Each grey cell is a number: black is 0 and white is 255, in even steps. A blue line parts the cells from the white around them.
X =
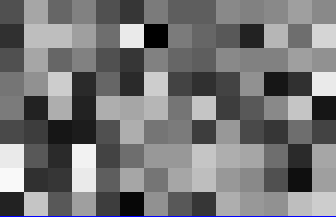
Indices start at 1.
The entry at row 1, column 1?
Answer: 80
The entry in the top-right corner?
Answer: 137
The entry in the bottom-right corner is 205
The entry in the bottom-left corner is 34
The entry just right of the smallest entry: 123
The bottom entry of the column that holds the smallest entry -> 145
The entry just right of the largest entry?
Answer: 48
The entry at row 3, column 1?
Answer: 80
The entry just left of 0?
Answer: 234
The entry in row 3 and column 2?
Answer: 166
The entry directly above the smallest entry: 123
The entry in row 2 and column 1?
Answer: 48
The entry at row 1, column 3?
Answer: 102
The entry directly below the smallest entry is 129
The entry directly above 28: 34
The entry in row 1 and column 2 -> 166
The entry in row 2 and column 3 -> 190

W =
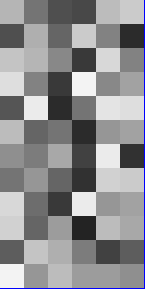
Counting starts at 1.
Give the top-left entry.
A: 181
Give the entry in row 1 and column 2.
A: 116
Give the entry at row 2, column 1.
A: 79
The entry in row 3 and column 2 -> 181
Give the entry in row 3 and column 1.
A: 196
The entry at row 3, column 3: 136
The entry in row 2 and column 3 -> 101
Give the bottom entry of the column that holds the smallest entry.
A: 156
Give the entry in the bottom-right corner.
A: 143
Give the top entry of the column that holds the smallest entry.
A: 72
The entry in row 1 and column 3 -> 79
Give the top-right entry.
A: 203
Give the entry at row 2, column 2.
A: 175

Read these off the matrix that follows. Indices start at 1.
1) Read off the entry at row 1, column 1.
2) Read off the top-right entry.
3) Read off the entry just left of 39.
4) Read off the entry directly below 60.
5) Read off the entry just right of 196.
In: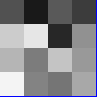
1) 81
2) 60
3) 230
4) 145
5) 153

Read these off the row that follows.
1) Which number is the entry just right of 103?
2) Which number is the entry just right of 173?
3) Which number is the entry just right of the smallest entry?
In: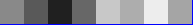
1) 200
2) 237
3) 103

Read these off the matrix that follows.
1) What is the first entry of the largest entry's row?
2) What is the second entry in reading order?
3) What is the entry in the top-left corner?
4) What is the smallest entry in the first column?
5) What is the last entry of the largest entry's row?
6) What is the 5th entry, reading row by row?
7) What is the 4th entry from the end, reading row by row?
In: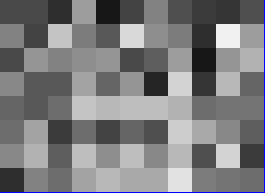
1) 130
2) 73
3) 73
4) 45
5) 156
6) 23
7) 225
